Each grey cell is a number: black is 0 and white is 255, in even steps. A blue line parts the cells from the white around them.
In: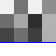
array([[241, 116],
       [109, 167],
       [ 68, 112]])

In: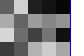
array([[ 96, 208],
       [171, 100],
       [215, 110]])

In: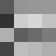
array([[ 90, 148],
       [ 49, 205],
       [176,  94]])

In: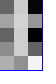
array([[101, 203],
       [163, 211],
       [ 99, 204]])

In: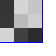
array([[ 53, 213],
       [ 54, 186],
       [212,  65]])

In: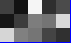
array([[ 64,  18],
       [ 22,  60],
       [214, 128]])

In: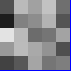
array([[ 81, 186],
       [ 29, 129],
       [227, 186]])

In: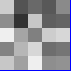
array([[205,  83],
       [141,  50],
       [239, 165]])

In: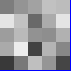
array([[125, 148],
       [228, 194],
       [157, 186]])
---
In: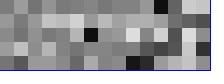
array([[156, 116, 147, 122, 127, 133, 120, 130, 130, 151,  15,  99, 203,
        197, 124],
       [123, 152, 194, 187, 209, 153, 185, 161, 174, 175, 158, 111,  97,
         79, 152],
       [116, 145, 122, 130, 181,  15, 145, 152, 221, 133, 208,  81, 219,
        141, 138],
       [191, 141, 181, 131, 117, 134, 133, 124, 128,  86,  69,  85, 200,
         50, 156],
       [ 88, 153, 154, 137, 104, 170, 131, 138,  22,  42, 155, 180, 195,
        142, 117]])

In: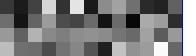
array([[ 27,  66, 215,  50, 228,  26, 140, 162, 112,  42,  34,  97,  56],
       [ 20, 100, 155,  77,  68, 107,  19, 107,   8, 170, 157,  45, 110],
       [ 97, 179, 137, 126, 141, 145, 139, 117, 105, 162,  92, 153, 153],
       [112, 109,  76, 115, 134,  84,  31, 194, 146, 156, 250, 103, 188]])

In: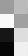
array([[187, 156],
       [160, 249],
       [221,  22],
       [240,   6]])

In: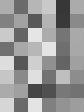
array([[107, 182, 201,  55, 171, 173],
       [162,  88, 180,  57, 138, 129],
       [100, 229, 172, 117, 169, 202],
       [168, 183, 228, 111, 168, 112],
       [ 86, 207, 144, 100, 160, 221],
       [137, 223, 115, 191, 141, 198],
       [160,  69,  80, 120, 114, 171],
       [106, 228, 128, 147, 157, 214]])

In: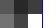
array([[ 40,  61,  87],
       [ 68, 254, 115]])

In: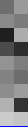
array([[154, 110],
       [123, 138],
       [172,  31],
       [ 45,  75],
       [126, 147],
       [109, 130],
       [156, 141],
       [ 51, 178],
       [196, 203]])

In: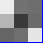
array([[114, 110, 237],
       [ 57, 107, 181],
       [111, 229, 102]])

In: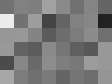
array([[129, 126, 162, 138, 113, 133, 101, 114],
       [114, 157,  68, 100, 129, 135,  33, 236],
       [152, 132,  91, 109, 124, 140, 111, 151],
       [ 99,  92, 138, 118,  95,  88, 152, 153],
       [135, 105, 141, 126, 120, 156, 152,  75],
       [124, 111, 122, 101, 117, 110, 149, 167]])

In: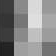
array([[137, 218, 153,  59],
       [118, 222, 167,  53],
       [138, 192, 156,  60],
       [159, 167, 115,  35]])
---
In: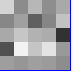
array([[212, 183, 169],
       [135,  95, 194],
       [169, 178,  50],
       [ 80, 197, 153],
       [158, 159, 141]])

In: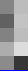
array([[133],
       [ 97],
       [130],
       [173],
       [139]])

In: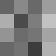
array([[101, 105],
       [174, 125],
       [148, 117],
       [104,  60]])

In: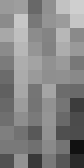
array([[154, 104, 194],
       [139, 120, 155],
       [168, 140, 183],
       [139, 149, 173],
       [123, 163, 154],
       [107, 154, 144],
       [ 96, 117, 108],
       [104, 116, 117],
       [111, 122, 105],
       [127,  88,  79],
       [121, 112, 116],
       [ 81,  56,  86]])

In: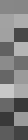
array([[135],
       [162],
       [161],
       [ 97],
       [139],
       [102],
       [200],
       [104],
       [ 56],
       [ 92]])

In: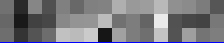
array([[113, 134, 128, 128, 175, 157, 144, 124],
       [103,  65, 136, 149, 113, 100,  82,  67],
       [110,  84, 193, 203, 161, 111,  83, 116]])
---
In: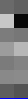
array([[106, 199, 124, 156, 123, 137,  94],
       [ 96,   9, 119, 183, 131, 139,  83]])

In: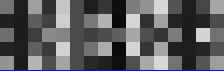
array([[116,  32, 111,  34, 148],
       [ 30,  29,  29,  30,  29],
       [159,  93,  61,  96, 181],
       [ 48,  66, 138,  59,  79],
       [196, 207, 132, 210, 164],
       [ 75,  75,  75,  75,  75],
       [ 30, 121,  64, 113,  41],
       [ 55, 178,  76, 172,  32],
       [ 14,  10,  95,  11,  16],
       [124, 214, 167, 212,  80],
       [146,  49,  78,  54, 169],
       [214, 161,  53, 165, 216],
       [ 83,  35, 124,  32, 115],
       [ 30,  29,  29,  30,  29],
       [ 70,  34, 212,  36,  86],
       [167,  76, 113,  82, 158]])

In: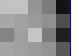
array([[193, 167, 132, 164],
       [194, 161, 159, 160],
       [149, 153, 197, 154],
       [123, 145, 123, 148],
       [ 20,  78,  30,  87]])

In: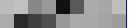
array([[188, 172],
       [192,  42],
       [135,  64],
       [152,  79],
       [ 17, 152],
       [ 89, 170],
       [171, 169],
       [167, 163],
       [189, 157]])

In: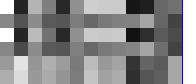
array([[255, 134, 255, 134, 154, 173],
       [ 36,  82,  36,  75, 227, 219],
       [180, 140, 187, 140, 149, 153],
       [127,  90, 114,  90, 175, 171],
       [ 40,  86,  40,  86, 156, 148],
       [144, 124, 144, 128, 122, 124],
       [206, 104, 202, 104, 188, 197],
       [203, 121, 200, 121, 152, 162],
       [202, 128, 202, 128, 163, 172],
       [ 23, 129,  18, 133,  52,  47],
       [ 31, 165,  46, 165, 101,  86],
       [103, 102,  90, 110,  91,  95],
       [113,  67,  76,  67, 167, 167]])

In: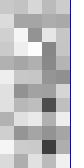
array([[200, 219, 208, 202, 177, 238, 224, 224, 178, 207, 245, 218],
       [195, 165, 245, 238, 166, 199, 146, 184, 224, 149, 204, 174],
       [215, 165, 147, 253, 176, 198, 162, 190, 234, 165, 202, 225],
       [187, 173, 230, 135, 137, 149, 160,  77, 177, 147,  61, 187],
       [204, 169, 198, 197, 180, 144, 213, 191, 238, 165, 174, 240]])

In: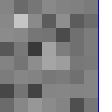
array([[132, 136, 139,  87, 131, 124,  71, 107],
       [106, 197, 136, 120, 117, 134, 116, 135],
       [118, 138, 118,  57, 141, 131,  67, 151],
       [137,  92, 116, 163, 165, 120, 133, 139],
       [130, 142,  75, 125, 157, 123, 134, 132],
       [128,  92, 112, 112, 120, 112, 132,  79],
       [123, 108, 124, 124, 122, 133, 133, 118]])

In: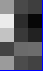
array([[155, 235, 195,  67, 155],
       [ 73,  44,  57, 107,  76],
       [ 62,   7,  34, 109,  66]])
